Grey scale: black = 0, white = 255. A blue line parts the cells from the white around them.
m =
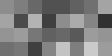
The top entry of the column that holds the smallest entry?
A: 164
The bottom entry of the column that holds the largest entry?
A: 202
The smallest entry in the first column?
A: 112
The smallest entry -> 49
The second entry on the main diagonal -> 75
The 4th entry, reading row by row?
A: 81
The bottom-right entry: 156
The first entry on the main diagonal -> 141

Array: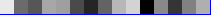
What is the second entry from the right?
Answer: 129
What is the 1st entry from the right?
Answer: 175
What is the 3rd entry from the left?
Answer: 86
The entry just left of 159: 167

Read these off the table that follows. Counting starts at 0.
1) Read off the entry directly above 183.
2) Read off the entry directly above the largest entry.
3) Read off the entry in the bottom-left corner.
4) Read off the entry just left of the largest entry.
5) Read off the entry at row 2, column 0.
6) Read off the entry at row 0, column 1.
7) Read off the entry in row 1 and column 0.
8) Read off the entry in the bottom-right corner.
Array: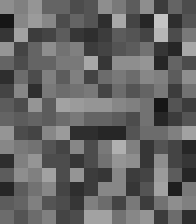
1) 196
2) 60
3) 108
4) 38
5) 54
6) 128
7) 22
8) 46

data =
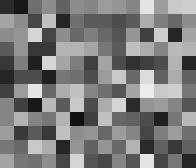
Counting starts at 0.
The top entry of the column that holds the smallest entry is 141
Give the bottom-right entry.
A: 37
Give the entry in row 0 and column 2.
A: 112
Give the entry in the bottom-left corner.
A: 164
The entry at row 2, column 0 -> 141
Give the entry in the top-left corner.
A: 43
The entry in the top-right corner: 206
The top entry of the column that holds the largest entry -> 228
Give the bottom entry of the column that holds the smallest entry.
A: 213
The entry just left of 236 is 164
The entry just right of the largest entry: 200
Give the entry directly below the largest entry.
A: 149
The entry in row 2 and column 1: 149
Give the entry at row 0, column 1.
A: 24
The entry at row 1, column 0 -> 164
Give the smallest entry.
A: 17
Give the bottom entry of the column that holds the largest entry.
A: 228
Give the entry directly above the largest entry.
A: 220
